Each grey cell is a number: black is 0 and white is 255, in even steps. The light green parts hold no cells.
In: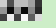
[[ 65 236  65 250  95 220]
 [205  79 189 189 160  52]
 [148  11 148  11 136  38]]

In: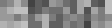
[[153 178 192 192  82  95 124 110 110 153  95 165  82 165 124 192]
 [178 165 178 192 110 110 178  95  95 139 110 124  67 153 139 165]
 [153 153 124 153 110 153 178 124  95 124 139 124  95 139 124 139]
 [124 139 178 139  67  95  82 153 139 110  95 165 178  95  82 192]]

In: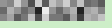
[[106 177 148 106 134  35 236 148 106 148 177  35 163 177 134]
 [134 163  91 119 193  79 206 119 119  91 163  63 177 163 193]
 [148 134 206 148  79 206  91 193 163 206 134 193 106 119  91]]

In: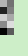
[[139 221]
 [207 168]
 [ 34 127]
 [180 114]
 [  4  90]]

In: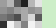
[[ 48 243 198 131 243 214]
 [157 182  90  33 182 228]
 [145 131 157 169 145 157]
 [119 103  78 169 214  90]]

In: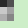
[[201 161]
 [174 134]
 [ 41  80]]
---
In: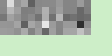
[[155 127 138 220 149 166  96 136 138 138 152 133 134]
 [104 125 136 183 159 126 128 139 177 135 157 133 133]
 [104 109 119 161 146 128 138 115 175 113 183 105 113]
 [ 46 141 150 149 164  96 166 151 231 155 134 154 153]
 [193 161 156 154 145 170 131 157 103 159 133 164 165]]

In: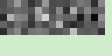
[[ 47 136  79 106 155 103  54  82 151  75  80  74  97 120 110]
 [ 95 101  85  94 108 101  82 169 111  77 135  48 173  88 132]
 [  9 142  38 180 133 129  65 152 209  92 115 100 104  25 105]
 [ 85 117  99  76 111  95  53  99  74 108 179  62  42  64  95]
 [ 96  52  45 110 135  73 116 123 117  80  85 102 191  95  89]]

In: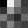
[[136  58   1 239]
 [ 95  72  49 161]
 [ 42 104 125  75]
 [ 78  62  71 133]]

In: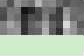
[[101  95 123  82 148 125 110 180 129 136 105  82]
 [113 104  81 119 120  18  38  75 113 105  59 145]
 [105 114  72 125 107  43  81  73 128  71  63 162]
 [145  90 130 165 139  52 100 120 158  99  73 215]
 [147 110 127 145 151  50  95 103 176  92  50 175]]

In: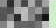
[[ 92 160 139  45 152  70 170]
 [154  98  87  79 173 188 129]
 [ 75  21  83 127  41 186 136]
 [119 193 132 194 100 103  98]]

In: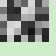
[[ 70 167 214  51 141 100 215]
 [104 105 118  46  37 216 203]
 [ 48  50 178  62  67 175 168]
 [144 165  92 210 218  57  50]
 [116  42 127 220 175  62  20]
 [191  34  39 203  36 185  49]]
